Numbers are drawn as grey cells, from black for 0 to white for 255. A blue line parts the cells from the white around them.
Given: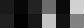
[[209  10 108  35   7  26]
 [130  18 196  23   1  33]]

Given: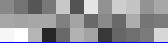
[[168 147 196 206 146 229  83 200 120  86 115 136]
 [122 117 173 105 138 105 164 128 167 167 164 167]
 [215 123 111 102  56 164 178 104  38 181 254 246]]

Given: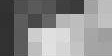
[[189 163  59  64  84  90  79  50]
 [193 176 189 183 101  71  92  48]
 [158 166 190 219 223 205  91  49]
 [164 165 196 213 224 190  92  49]]

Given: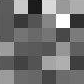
[[173 153 217  27 201  92]
 [ 46 254 134  84  57  90]
 [123  72 117 105 116  90]
 [ 95 150  84  89  92 156]
 [ 62 175 165  83  66  88]
 [112 108  71 103 106 155]]

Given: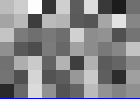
[[111  28  57 220  92 207  52 253 205 188]
 [134 226 166  85  90 180 186  61 185 164]
 [116  80 146 141 209 110 121 111 123 196]
 [195 135 121 140 162 104 123  77  89 144]
 [136 101  91 178  62 179  99 202 174 113]
 [160  44  94 202 152  93  83 213  80 116]
 [144 131 147 187 100  83 145 219 105  41]]

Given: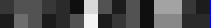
[[ 28  55 163 163  15  82  28  82 217  15  42  55  82  82  55]
 [ 42  42 136 136  15  82  55  28 244  82  42  28  82 109  28]]
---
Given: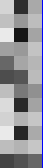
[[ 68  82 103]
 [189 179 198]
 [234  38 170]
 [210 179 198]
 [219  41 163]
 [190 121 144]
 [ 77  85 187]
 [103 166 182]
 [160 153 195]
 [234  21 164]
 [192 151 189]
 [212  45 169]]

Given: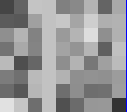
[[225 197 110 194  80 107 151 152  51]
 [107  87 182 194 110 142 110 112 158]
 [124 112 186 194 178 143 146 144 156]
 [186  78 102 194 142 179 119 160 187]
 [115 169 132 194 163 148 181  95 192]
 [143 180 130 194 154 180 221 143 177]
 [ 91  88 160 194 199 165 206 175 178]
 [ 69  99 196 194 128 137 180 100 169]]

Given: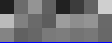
[[132  97 103 122 125 116 120 104]
 [187 129 106  93 157 142 148 105]
 [ 32 108 148  97  33  60  99 207]]

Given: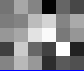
[[132 185 152  45  90  80]
 [ 63 203 103  66 255  33]
 [151 167 227 250 121 150]
 [124 131 188 212 132 170]
 [116 167 132   3 101  71]]

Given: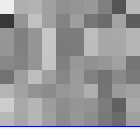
[[184 167 182 160 140 151 142 121 107 159]
 [205 169 181 157 142 149 147 125  97 170]
 [180 162 146 140 150 156 174 116 155 162]
 [114 158 189 159 135 155 129 115 137 122]
 [136 131 148 196 128 152 145 151 161 117]
 [149 129 149 198 123 124 188 168 168 181]
 [150 128 149 199 124 125 189 167 169 180]
 [ 56 149 193 160 131 158 118 108 163  93]
 [237 175 179 160 144 148 153 128  84 185]]

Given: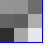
[[ 45 167 232]
 [100  95 174]
 [148 146 109]]

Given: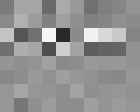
[[150 119 144 156 140 141 159 148 155 150]
 [150 165 150 148 142 163 144 147 150 146]
 [135 141 154 145 159 150 146 138 136 150]
 [149 143 147 160 138 141 153 151 151 146]
 [111 174 166  79 206 164  93  99 101 145]
 [196  86 113 246  41 139 241 215 200 132]
 [137 177 156 129 160 143 128 133 143 139]
 [123 166 165 106 170 152 112 127 133 147]]

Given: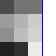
[[ 32  48 235]
 [142 189 210]
 [155 179 204]
 [ 75 115 116]]
